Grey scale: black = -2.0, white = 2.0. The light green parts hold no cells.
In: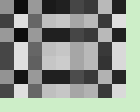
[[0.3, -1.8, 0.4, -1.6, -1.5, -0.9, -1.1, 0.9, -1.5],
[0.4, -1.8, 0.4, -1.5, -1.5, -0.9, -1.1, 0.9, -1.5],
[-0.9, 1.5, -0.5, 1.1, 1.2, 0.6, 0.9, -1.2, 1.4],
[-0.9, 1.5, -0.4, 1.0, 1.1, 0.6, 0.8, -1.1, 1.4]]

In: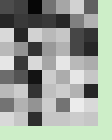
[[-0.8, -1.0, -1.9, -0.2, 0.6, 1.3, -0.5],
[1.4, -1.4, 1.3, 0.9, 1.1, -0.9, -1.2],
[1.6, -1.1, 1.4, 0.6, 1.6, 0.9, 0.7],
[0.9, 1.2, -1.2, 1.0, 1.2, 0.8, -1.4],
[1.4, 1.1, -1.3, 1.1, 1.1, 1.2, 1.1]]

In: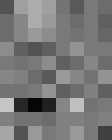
[[-0.7, 0.5, 0.7, 0.5, -0.2, -0.6, -0.1, -0.3],
[-0.3, 0.1, 0.4, 0.2, -0.1, -0.2, -0.1, -0.4],
[-0.1, -0.2, -0.1, 0.2, -0.5, -0.3, 0.1, -0.3],
[-0.2, -0.2, -0.1, 0.3, -0.5, -0.3, 0.0, -0.5],
[0.0, -0.2, -0.2, -0.3, 0.0, 0.0, -0.1, 0.0]]

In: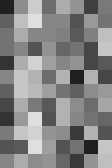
[[-1.5, 0.2, 1.2, -0.3, 0.7, 0.3, -1.0, -0.1],
[-0.2, 0.7, 0.1, 0.1, 0.0, -0.6, 0.0, 1.0],
[-1.2, 0.7, 1.3, 0.5, 0.1, 0.3, -0.9, -0.6],
[-0.5, 1.1, 0.9, 0.5, -0.2, -0.5, 0.2, 0.4],
[-1.2, 0.4, 1.5, -0.7, 0.8, 0.1, -0.2, -0.4],
[-0.7, -0.6, 1.5, 0.5, -0.7, -0.2, -1.5, 1.1]]

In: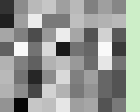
[[-1.2, 0.2, 0.9, 1.1, 0.5, 0.9, 0.0, 0.5, 0.1],
[0.6, 0.0, -0.8, 0.4, 1.7, 0.6, -0.7, 1.3, -0.6],
[0.8, 0.0, -0.5, 0.8, 1.0, 0.4, -0.3, 1.6, -0.2],
[0.8, 0.2, -0.9, 1.3, 0.8, -0.1, 0.3, -0.4, -0.7]]

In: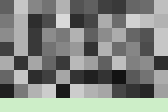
[[-0.5, 1.1, 0.1, -0.2, 0.8, -0.7, -0.5, -1.0, -1.1, -0.4, -0.3, 1.0],
[0.2, 0.8, -1.1, 0.2, -0.1, 0.8, -0.5, 0.2, 0.7, -0.4, -0.7, 1.1],
[0.7, -1.2, 0.6, -0.4, -1.1, 0.9, 0.5, -0.5, 1.0, 0.0, 0.2, -1.3],
[-1.5, -0.1, 0.8, 1.2, -1.6, 1.2, 0.8, 0.6, -0.9, -1.2, -1.4, 0.5]]
